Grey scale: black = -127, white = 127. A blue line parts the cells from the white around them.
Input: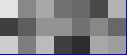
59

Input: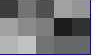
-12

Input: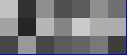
-57

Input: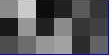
23

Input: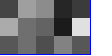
-49

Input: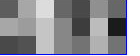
69

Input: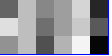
-47
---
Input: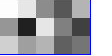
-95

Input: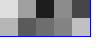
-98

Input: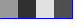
-79

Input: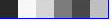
-87

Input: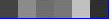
-80

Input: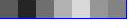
-90

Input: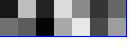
-122

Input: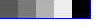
-125

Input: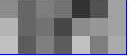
-76
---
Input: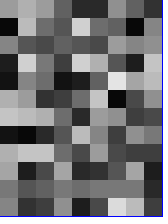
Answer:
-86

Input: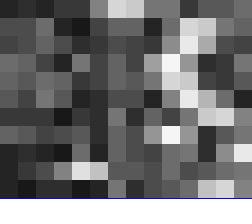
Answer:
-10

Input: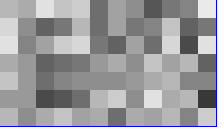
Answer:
-71

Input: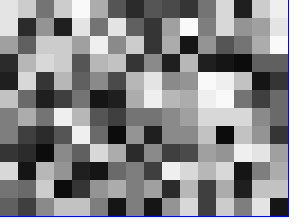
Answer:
66

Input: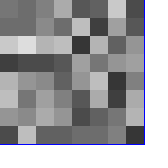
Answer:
52
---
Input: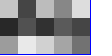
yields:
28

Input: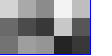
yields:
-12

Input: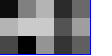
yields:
-56

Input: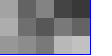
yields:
23

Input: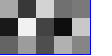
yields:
-27

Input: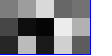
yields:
-89

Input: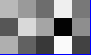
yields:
47

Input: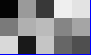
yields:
89

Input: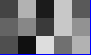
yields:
-48
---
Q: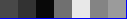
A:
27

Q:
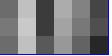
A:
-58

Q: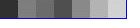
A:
82

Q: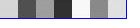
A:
96

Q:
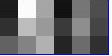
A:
-49

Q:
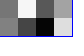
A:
35

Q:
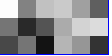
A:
-32

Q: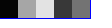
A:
-12
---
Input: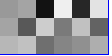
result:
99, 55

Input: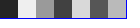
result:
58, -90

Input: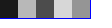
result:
21, -102

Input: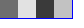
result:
66, -17

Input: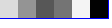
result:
-125, 92

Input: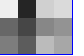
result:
90, -2
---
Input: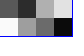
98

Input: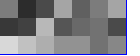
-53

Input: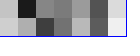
91

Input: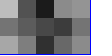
-11

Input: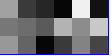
72

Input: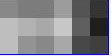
-96

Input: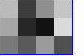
90

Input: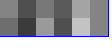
4
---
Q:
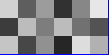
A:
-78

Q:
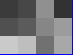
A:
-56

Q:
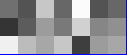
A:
123

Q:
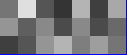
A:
52

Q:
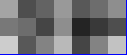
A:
-39

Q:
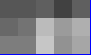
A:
-32
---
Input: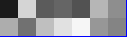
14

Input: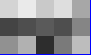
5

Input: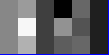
-96

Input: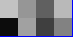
57

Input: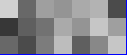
31

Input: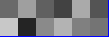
-43

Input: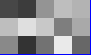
41
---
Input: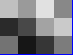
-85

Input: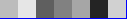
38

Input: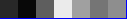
32

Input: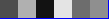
-18

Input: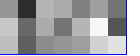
1

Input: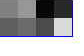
-31

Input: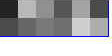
36
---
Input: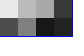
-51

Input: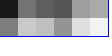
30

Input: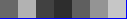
-32

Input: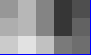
-49

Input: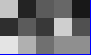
-103

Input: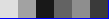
14

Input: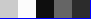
-83

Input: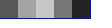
-92
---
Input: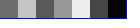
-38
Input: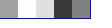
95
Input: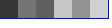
-31
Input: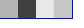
104
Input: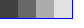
44
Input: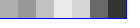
65
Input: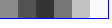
-75
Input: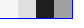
-97
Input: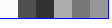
-77
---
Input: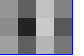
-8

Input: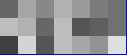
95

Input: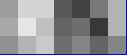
4

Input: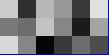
-50

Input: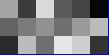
-76

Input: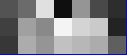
-32

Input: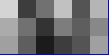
32

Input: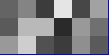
-37
